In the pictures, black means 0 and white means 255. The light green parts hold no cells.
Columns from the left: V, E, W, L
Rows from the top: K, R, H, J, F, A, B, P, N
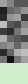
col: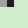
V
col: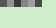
L
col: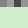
L
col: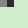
V
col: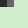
E

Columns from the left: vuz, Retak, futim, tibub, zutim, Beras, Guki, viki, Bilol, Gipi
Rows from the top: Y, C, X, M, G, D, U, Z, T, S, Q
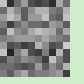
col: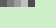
vuz
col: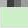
Beras

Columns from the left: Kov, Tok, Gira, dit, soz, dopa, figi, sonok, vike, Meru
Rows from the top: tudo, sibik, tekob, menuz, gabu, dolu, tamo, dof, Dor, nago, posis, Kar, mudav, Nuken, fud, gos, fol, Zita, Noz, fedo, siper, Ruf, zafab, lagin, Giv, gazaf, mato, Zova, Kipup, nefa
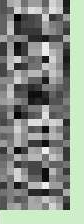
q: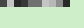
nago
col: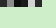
Gira
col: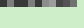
dit
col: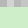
sonok
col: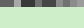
Kov

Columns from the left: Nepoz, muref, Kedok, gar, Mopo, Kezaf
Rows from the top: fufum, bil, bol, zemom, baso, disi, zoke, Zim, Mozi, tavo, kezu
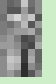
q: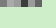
Zim
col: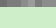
Nepoz
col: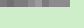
Nepoz

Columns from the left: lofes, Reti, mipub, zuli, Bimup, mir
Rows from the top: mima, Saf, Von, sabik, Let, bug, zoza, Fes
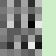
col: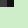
mir
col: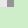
mir

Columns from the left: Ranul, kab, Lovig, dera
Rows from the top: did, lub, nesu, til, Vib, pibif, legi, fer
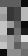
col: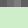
Lovig
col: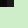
dera
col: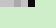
Ranul
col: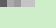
Ranul

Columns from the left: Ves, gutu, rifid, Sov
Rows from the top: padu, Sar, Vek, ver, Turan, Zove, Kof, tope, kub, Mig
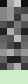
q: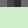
Kof
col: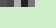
gutu

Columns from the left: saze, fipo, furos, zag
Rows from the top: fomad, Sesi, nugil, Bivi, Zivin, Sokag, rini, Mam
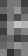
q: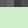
Sokag
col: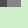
zag
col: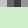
furos
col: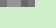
fipo

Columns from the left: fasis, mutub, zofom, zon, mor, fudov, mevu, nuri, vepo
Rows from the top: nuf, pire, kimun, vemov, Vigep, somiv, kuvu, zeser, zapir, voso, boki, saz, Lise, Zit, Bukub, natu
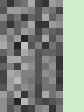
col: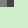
mor
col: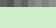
nuri
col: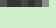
vepo
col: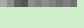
mor
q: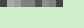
boki
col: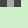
zofom

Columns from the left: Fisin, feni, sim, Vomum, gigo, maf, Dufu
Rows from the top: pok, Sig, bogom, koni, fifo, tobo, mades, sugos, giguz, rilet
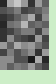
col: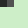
Fisin
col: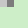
sim
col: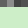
Dufu
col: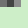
feni
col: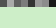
gigo
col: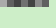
feni

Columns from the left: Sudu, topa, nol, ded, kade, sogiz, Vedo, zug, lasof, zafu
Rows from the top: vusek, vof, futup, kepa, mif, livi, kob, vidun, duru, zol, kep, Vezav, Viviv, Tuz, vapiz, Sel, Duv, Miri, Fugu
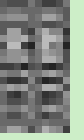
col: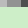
nol
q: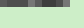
vusek

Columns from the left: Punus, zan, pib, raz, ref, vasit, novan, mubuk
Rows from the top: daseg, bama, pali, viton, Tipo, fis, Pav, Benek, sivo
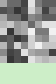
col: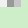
vasit
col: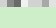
ref
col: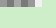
vasit
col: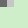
zan

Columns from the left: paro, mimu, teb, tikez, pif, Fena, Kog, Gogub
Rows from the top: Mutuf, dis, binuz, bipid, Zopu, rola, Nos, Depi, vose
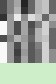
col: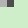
teb
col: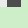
teb
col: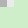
teb
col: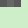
pif
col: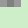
mimu
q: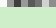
Depi
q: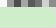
vose

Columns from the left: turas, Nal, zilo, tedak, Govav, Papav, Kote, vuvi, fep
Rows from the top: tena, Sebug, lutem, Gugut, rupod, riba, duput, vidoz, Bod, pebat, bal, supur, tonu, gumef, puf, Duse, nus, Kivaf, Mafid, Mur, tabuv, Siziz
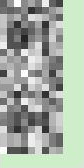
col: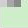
Papav
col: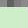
tedak
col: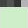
Kote

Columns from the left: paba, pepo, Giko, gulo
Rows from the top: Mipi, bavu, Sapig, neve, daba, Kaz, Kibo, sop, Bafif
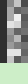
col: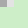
pepo
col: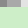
pepo
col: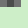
gulo
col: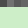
gulo
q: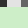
sop

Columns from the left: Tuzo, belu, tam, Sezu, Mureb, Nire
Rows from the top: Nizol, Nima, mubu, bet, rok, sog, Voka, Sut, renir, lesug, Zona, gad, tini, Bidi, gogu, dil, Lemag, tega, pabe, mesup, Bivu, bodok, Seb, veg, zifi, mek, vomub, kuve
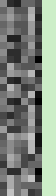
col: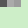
Mureb
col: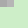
Mureb
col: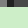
tam
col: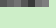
Tuzo
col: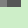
Mureb

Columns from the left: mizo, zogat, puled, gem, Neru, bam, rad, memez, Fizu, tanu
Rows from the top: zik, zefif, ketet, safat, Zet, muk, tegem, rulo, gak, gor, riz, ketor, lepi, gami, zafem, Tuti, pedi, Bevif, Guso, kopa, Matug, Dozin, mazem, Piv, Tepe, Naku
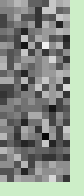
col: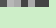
Fizu
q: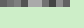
pedi

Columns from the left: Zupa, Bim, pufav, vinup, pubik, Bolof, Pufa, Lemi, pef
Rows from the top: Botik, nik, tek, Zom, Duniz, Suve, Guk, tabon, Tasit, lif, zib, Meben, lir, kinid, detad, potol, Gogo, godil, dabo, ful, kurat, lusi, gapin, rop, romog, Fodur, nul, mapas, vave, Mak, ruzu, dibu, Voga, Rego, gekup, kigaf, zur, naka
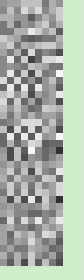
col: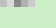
Bolof
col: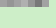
Zupa
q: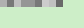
Fodur

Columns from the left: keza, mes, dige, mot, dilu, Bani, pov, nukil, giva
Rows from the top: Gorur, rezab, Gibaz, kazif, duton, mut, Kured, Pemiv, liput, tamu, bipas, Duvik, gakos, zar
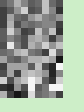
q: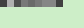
kazif
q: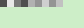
Kured
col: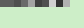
keza
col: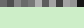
dige
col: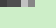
mot
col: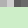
Bani

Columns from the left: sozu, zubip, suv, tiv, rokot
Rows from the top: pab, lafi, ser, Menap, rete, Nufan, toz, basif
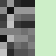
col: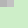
zubip
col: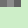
tiv
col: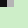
zubip

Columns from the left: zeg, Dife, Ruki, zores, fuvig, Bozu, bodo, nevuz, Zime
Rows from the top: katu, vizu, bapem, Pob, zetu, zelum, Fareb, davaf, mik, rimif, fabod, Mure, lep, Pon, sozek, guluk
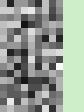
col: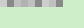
zeg
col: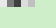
fuvig
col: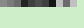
zores

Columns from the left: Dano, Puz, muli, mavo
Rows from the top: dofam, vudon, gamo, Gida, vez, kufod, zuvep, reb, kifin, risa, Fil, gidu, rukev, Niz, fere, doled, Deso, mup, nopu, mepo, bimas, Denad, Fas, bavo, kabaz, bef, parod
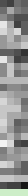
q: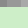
Fas
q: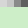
bavo
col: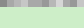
Puz
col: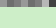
mavo
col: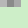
Puz
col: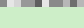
Dano
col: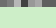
mavo

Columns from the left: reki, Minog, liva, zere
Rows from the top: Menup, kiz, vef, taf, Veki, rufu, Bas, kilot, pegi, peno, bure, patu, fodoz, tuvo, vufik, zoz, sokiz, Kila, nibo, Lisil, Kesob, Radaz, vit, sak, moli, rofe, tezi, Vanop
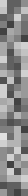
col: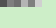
Minog
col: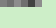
zere
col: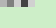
Minog
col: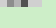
reki

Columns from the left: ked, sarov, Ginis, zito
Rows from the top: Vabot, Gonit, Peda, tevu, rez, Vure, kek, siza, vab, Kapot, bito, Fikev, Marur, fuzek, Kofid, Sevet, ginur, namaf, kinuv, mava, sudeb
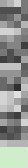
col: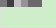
ked
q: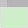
sudeb
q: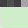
vab
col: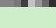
Ginis
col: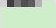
Ginis
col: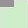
sarov

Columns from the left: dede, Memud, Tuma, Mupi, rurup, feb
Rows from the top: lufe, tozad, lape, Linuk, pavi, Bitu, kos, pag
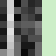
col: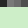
feb
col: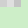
Memud
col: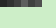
rurup
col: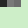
feb

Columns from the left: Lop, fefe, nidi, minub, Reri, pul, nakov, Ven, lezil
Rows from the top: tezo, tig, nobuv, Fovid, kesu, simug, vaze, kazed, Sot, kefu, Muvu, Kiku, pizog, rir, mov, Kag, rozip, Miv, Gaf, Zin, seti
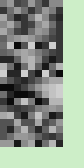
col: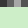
Lop
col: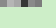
nakov
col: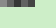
nakov
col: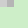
lezil

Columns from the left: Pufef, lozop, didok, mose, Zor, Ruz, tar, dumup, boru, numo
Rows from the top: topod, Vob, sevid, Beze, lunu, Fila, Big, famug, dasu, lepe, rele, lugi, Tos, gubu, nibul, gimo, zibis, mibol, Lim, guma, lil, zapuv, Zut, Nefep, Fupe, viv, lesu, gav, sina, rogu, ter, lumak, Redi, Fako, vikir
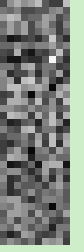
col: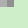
lozop
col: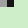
lozop
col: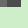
Zor

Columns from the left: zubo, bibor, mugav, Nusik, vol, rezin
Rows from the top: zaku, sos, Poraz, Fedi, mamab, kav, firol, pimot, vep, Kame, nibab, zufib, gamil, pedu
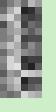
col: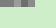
zubo
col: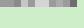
bibor
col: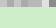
mugav
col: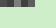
Nusik
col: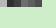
vol

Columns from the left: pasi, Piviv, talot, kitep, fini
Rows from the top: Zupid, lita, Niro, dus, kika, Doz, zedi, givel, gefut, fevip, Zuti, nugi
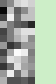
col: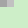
kitep
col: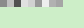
kitep
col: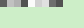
talot

